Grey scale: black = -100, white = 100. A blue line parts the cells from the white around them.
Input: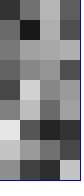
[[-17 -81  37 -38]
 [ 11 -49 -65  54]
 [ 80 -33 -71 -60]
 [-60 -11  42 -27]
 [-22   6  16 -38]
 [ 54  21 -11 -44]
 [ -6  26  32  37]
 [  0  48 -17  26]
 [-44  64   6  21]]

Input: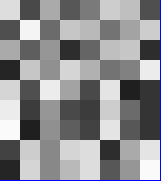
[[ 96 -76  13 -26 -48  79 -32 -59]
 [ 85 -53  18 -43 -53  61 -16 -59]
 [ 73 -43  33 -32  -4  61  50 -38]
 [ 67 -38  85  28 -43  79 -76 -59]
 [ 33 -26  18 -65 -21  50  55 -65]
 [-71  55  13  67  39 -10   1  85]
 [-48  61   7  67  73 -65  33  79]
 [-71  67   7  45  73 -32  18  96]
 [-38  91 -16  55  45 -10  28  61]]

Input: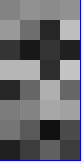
[[-59 -81 -59 -75]
 [-75 -53 -25 -53]
 [ -8 -30 -87 -41]
 [-70 -20  37 -20]
 [ 20 -14 -70  49]
 [ -3   3  31  26]
 [  3  14   9  14]
 [ 43  43 -65  54]]

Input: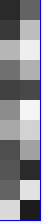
[[ 71 -78]
 [-33 -67]
 [-49 -44]
 [-67 -22]
 [-39  26]
 [-12  38]
 [-55  48]
 [ 32  65]
 [-22  77]
 [ 43  87]
 [ 10  92]]

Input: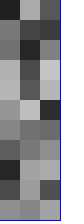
[[-11 -70   0]
 [ -6 -47 -53]
 [ 38 -42  54]
 [ 43 -32  43]
 [  5 -11 -16]
 [-27  -6  11]
 [ 11   5  27]
 [-42  22 -37]
 [-70  27  33]
 [-75  33 -32]
 [ 17  49 -65]]

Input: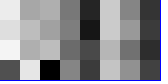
[[  85   31   37   -6  -71   59    4  -59]
 [  91   37   48  -16  -43   43  -11  -65]
 [  74   48   26   -1  -83   59   20  -54]
 [ -37   80 -100    4  -54   54   14  -49]]

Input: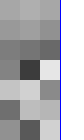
[[  3 -53  80]
 [ 14 -30  64]
 [ -2  -8 -18]
 [ 20  25  14]
 [ 31  37  31]
 [-13  48  43]
 [ 54  64   8]]

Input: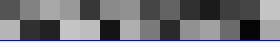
[[ 42 -62 -73  54  48 -84  37  -4 -67  14  26 -16 -95  32]
 [-34   2  32  20 -57   8  14 -46 -22 -62 -79 -51 -46  54]]

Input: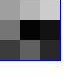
[[ -8 -97 -86]
 [-53 -25 -69]
 [ 25  43  60]]
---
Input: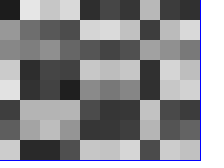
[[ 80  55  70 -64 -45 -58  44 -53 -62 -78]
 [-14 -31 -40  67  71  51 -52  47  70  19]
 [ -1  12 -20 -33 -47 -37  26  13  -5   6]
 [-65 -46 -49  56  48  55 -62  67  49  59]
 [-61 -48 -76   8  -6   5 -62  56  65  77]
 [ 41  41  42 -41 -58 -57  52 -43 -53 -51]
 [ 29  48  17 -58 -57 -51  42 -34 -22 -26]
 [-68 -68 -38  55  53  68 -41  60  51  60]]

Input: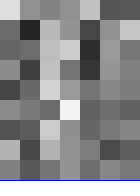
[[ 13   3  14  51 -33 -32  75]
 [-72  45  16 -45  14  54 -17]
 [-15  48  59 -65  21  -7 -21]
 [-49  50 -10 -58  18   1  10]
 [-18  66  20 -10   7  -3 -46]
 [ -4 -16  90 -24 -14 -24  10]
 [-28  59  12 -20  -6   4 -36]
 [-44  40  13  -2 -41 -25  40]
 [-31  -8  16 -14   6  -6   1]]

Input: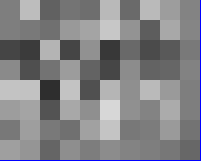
[[ 48 -24  -9 -14  45 -17  46  23   3  -1]
 [ -5 -12  20  29  56  15 -27  32   4  -1]
 [-54  41 -46  14 -56 -18 -41 -30  -5 -46]
 [-38 -10  22 -22 -45  10 -22 -20   2   8]
 [ 52 -64  53 -37  42  12  46  21  -1  53]
 [ 29 -35  32  12  69  13   3  34  -1  23]
 [ 24  -5 -12  26  54  -6  -3  21 -10  -6]
 [ 17 -21  11  -2  10   3  -1  -7 -19  25]]

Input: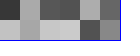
[[ 33 -32 -36  36 -20 -57]
 [ 31  56  59 -36   7  52]]

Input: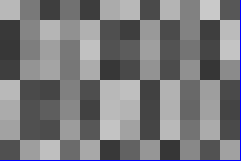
[[ -5 -51 -11 -52  34  44 -42  41   1  58 -32  44]
 [  4  42  14  38 -38 -51  20 -41   2 -51  47 -55]
 [ -1  25  -6  51 -36 -28  25 -35  -9 -46  54 -57]
 [ 16  29  -7  35 -57 -43  15 -40  13 -58   9 -51]
 [-42 -46   0 -39  44  50 -49  40 -18  24 -42  45]
 [-37 -26   7 -49  46  41 -47  39 -20  26 -47  34]
 [-37 -40  22 -32  53  27 -46  45 -10  34 -42  27]
 [ 24  50 -16  32 -56 -23  18 -58   7 -36  26 -37]]

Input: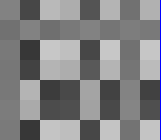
[[-44  45  36 -34  41 -11  39   2]
 [  2 -13  -5   2  -8  -2  -5 -11]
 [-57  56  50 -44  56 -11  55  -5]
 [-48  41  36 -30  41  -8  47  -7]
 [ 41 -53 -43  29 -48   3 -49  -6]
 [ 33 -40 -38  27 -43   4 -38  -3]
 [-57  54  49 -44  54 -10  54  -4]]

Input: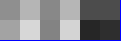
[[ 42   7  43 -40 -40  12]
 [ 69   3  66 -70 -64  28]]
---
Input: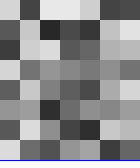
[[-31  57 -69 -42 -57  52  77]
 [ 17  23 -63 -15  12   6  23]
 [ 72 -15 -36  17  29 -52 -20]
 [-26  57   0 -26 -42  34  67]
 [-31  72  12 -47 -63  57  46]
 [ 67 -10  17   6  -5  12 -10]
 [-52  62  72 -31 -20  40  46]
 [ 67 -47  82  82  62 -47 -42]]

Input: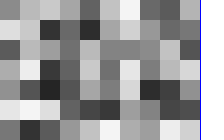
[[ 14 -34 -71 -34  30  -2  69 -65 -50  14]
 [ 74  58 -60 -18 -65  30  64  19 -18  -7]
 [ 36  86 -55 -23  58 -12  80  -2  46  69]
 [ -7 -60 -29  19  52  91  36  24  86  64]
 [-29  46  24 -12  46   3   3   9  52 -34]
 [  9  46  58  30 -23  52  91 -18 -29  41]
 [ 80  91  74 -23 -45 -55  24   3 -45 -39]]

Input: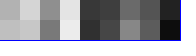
[[ 50  56  -5  85 -62 -45   6 -28 -90]
 [ 40  67  12  79 -56 -51 -17 -34 -73]]

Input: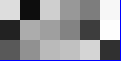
[[-73  35  25   3 -52  99]
 [-30  14  46  51  67 -62]
 [ 73 -90  62  19  -2  94]]

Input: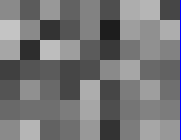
[[ 54   8 -60 -34   2 -77  24  13  36]
 [-50 -34 -29 -45 -39   8  30 -18 -23]
 [  8  42 -23 -13  19 -60  -3  30  19]
 [-34  13 -18 -45  36 -45  -3  24 -13]
 [-18 -13 -13  -3  30 -39  -8   2  -3]
 [  8 -29  19 -23   2 -39  36  42 -45]
 [ 30 -65  48  24 -29 -55  -8  13   2]]

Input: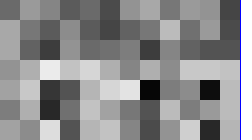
[[ -2  37 -69 -12  52  27  -7 -35  47  -2  21  47]
 [ 27  57 -58 -35  42  68  78 -95  -2  10 -90  47]
 [ 32 -23 -52  15 -17 -12  -2 -52   4 -23 -35 -35]
 [ 32  -7 -29  10 -29 -46 -23  -7  47 -12  21 -41]
 [-17  21   4 -29 -17 -41  15  32  -7  21  15 -46]
 [ 27  10  73 -35  42  52   4 -41  15  62 -69  42]
 [ 15  37  84  52  68  37   4  37  10  57  57  52]]
